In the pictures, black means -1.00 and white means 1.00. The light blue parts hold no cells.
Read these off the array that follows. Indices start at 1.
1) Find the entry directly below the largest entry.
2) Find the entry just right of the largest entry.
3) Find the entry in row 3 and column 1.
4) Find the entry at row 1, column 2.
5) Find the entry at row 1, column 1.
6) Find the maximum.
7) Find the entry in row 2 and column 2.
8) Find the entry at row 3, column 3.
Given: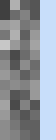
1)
-0.07
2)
0.20
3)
0.20
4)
0.38
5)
-0.50
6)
0.56
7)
-0.15
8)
-0.07

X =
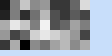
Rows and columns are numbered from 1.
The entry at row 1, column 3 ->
0.55
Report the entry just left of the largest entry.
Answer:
-0.01
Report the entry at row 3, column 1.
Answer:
0.35
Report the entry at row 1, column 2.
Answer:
-0.01
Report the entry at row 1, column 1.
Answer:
-0.82
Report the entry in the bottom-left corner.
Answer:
-0.57
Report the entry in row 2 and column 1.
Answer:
-0.73
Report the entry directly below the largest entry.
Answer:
0.81
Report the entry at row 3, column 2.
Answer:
0.81
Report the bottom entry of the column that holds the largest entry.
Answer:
-0.11
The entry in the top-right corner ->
0.72
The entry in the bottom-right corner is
0.35
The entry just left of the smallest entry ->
0.35

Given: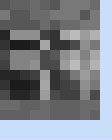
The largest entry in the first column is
-0.06
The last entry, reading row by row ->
-0.24
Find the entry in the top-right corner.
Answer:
-0.16
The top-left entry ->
-0.32
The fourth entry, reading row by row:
-0.16
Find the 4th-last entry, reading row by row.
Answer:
-0.24
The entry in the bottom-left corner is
-0.24
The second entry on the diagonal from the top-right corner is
-0.32
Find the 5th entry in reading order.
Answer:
-0.24
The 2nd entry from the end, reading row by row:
-0.16
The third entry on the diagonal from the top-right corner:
-0.16
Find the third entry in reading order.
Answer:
-0.24
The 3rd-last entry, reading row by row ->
-0.24

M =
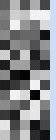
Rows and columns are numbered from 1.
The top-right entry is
-0.47
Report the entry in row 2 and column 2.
0.62
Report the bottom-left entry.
0.53
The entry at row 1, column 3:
-0.37
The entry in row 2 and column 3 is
0.53
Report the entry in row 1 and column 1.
-0.28
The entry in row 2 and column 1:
0.00
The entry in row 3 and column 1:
-0.10
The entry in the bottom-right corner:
-0.87
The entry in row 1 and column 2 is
0.44

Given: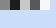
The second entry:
-0.77
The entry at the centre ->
0.57
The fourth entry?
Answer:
-0.31

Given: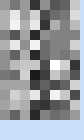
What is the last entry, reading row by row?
0.20
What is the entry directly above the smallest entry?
0.56
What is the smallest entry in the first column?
-0.07
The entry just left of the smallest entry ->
0.64
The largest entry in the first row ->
0.56
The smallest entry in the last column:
-0.59
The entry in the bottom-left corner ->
0.12
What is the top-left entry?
0.20
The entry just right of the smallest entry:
-0.51
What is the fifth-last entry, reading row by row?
-0.69
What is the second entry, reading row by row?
-0.07
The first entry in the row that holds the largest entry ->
0.12
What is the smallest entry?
-0.79
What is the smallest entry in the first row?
-0.59
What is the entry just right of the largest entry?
0.64
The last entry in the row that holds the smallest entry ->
-0.33
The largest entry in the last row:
0.29
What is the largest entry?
1.00
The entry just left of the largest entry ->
-0.41
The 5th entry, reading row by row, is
0.12
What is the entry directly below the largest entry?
0.56

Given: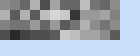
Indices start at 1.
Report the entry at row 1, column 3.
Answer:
-0.19
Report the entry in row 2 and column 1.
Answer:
0.39
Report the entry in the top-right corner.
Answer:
0.10
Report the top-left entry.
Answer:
0.10
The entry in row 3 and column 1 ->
0.01
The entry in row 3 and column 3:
-0.09
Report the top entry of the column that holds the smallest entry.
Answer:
0.01
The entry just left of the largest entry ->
0.49
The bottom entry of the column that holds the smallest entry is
-0.68
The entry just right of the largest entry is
0.58
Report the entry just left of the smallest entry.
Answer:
-0.38

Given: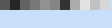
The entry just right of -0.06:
0.14
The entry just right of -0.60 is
0.34
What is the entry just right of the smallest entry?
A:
-0.23

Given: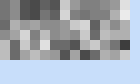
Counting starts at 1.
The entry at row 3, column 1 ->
-0.16
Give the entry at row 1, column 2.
0.10
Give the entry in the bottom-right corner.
0.58
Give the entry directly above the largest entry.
0.76
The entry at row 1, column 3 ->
-0.34
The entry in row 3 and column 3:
0.20
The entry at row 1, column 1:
-0.08
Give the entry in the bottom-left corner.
0.48
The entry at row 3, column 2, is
0.38
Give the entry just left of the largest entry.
0.38
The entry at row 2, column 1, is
-0.08
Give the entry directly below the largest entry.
0.38

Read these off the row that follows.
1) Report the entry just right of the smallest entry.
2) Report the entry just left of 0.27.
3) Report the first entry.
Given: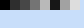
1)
-0.64
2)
-0.82
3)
-1.00
